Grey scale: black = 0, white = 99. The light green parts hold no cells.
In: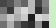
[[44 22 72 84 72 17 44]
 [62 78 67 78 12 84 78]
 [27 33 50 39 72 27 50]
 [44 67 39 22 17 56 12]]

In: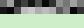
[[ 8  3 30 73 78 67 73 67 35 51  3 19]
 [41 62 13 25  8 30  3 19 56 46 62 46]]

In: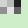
[[56 88 39]
 [82 71 12]]

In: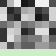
[[20 71 93  9 15 93 93 31]
 [20 82 77 15 26 87 87 15]
 [42 54 71 42 48 60 66 48]
 [20 87 66 42 48 48 71 37]
 [77 31 54 37 37 60 60 48]
 [82 15 26 66 71 20 31 82]
 [87 26 15 82 77  9 20 82]]

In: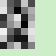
[[18 62 88 13 62]
 [13 56 77 18 50]
 [29 56 72  2 77]
 [83 35 24 77 29]
 [93 40 18 56 88]
 [77 24  7  7 83]
 [88 40  2 45 67]]

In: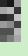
[[15 20 76]
 [31 31 71]
 [37 49 65]
 [15  9 60]
 [60 54 26]
 [65 71 20]]

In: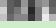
[[75 41 52 52 21 46 91 70]
 [81 36 46 64 15 46 81 41]
 [64 36 31 58 26 52 58 36]]

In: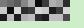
[[78  5 83 17 23 83 78 11 23 83]
 [47 41 35 52 68  5 23 68 63 17]
 [11 73 11 68 73 17 11 73 73 29]]
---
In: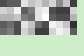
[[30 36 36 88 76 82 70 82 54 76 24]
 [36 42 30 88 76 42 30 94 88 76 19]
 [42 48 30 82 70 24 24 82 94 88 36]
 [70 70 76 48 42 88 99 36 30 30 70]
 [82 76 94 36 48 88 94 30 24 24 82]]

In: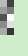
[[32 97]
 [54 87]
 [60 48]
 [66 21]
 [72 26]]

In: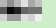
[[34  3 13 39 44 44]
 [70 55 70 87 65 75]
 [81 60 60 87 81 93]]

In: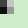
[[ 6 59]
 [26 76]]

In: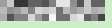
[[61 78 21 21 38 38 33 50 89 89 56 33 78 38 38]
 [67 33 50 50 83 61 44 95 44 44 83 89 38 50 27]
 [72 56 61 72 50 83 78 83 44 72 61 67 78 67 72]]

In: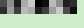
[[18 61 24 72 66 12 24 61 78 30  6]
 [30 55 12 66 78  0  6 72 55 12 18]]
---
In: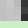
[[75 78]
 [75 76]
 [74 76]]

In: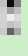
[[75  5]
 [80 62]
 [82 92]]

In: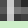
[[30 78]
 [34 80]
 [24 76]]

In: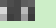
[[36 30]
 [83 27]
 [67 24]]

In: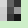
[[84 38]
 [80 30]
 [79 22]]

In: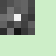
[[27 32]
 [28 45]
 [43 47]]
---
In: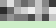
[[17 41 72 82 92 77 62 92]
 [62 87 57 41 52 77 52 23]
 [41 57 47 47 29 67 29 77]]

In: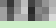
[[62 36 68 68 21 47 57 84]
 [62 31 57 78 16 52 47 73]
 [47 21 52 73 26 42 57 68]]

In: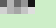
[[81 70 64 76 86]
 [36 70 41 58  8]]

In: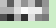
[[68 68 86 97 92 92 63]
 [74 36 80 57 74 36 57]
 [31 14 63 19 86 52 47]]

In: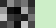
[[16 55 34 45 16]
 [76 22 16 11 45]
 [22 34  6 76 28]
 [60  6  1 66 28]]

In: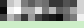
[[ 4 93 99 65 65 87 48 71 37 43 65 82]
 [15 77 87 48 37 48 43 21 21 32 27 82]
 [27 71 54 21 60 27 15 10  4 37 48 93]]
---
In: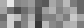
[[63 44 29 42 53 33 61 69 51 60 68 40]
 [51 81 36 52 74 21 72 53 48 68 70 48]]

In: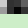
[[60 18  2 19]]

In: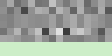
[[56 44 55 28 56 68 65 44 70 61 39 68 47 43 66 34]
 [53 50 56 58 55 54 55 62 51 60 66 54 64 59 56 50]
 [64 63 59 53 54 66 55 44 68 51 50 48 54 55 46 63]]

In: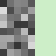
[[85 30 49 41 61]
 [76 51 22 23 33]
 [64 65 49 54 76]
 [24 63 56 44 31]]

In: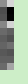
[[30  0]
 [52 82]
 [36 31]
 [34 32]
 [41 64]]

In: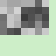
[[79 68 82 32 30 27 33]
 [46 77 68 38 34 55 35]]

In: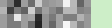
[[70 25 48 38 80 46 62 53 44 71 71 51 54]
 [61 48 48 61 42 14 57 40 63 95 71 51 59]]

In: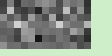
[[28 75 28 23 31 14 47 35 32 74 30 56 22]
 [41 49 81 65 45 45 43 51 80 52 43 43 70]
 [41 36 25 55 59  8 37 33 45 41 25 31 17]]
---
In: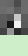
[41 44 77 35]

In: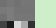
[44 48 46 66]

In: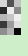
[83 92 93]

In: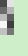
[29 70]

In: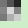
[45 84 80]

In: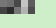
[46 17]

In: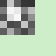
[25 95 96 77 43]
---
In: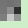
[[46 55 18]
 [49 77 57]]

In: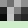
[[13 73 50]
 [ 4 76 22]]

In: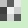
[[24 93 80]
 [29 82 35]]

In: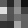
[[86 33 56]
 [44 32 43]]

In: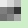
[[49 42 20]
 [44 51 65]]

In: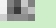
[[93 43 22]
 [80 54 55]]
